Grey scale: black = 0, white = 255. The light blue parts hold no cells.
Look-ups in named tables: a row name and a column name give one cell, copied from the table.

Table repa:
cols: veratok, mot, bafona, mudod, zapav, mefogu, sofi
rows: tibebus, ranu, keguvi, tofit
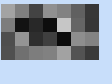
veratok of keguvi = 78
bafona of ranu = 40
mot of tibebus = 127
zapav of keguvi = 11
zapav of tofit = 162
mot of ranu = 18
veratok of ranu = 125

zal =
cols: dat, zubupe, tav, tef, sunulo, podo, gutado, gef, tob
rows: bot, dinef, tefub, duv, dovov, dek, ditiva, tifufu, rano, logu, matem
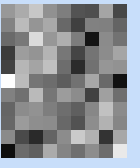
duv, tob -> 165
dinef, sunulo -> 104
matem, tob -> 233
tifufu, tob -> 139
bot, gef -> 165
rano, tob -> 134
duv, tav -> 148
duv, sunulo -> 119
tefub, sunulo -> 175
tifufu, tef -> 126
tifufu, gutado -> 135
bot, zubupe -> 171
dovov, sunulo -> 109
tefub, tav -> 219
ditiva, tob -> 110
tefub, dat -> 106
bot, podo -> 83
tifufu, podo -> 95
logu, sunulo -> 140
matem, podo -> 111

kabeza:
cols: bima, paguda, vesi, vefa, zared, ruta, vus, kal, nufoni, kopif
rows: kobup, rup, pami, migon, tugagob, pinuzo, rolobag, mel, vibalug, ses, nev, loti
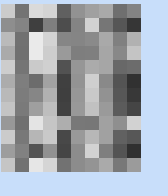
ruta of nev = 140
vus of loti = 148
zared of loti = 114
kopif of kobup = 131
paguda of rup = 132
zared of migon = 154
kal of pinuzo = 137

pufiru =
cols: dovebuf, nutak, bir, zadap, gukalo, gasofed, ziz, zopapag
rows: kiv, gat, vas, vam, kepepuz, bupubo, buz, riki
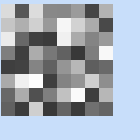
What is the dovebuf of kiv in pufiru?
219
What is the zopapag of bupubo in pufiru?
142
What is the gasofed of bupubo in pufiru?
148
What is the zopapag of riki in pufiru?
100
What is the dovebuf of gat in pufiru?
197
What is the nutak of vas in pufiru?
104
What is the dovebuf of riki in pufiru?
97
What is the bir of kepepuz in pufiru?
132
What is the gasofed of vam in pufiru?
56
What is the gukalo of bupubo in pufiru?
131
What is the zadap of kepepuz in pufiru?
97
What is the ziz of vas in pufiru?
132
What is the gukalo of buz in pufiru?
193
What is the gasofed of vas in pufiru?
171
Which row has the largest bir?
bupubo

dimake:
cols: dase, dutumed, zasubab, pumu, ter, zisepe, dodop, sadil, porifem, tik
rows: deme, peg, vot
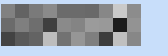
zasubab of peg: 110
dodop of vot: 127
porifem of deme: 202
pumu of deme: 138
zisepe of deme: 107
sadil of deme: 135
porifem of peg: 28
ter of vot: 114
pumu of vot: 189

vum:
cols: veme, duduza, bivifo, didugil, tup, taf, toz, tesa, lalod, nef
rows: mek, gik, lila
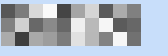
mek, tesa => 90
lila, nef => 113
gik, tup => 103
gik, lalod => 91
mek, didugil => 249
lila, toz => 184
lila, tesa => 130
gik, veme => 129
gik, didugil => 138
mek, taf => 165
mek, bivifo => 216
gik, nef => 103

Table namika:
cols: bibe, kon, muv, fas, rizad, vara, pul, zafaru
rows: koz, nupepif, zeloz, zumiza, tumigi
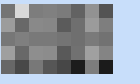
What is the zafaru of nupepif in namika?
126
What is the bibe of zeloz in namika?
119
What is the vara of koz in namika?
98
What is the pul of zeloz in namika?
122
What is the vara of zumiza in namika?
113
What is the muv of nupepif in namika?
137
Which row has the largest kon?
koz

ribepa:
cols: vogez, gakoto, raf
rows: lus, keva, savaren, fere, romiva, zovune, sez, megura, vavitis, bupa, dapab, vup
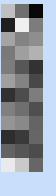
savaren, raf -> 142
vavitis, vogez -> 148
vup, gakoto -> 201
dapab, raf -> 76
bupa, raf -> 102
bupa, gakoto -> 58
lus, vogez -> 191
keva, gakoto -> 240
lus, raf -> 8
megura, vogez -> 127
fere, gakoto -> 159
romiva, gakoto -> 87
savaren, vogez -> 164

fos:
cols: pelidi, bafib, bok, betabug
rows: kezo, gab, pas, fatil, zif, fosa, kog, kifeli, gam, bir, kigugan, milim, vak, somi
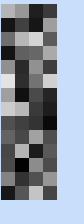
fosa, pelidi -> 227
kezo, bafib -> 151
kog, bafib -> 16
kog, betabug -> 37
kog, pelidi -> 159
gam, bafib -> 64
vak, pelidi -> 131
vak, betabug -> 150
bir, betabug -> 78
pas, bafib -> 183
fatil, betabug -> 170
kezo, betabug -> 59
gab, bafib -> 65
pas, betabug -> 91
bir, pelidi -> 99
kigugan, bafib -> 180
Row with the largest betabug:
fosa

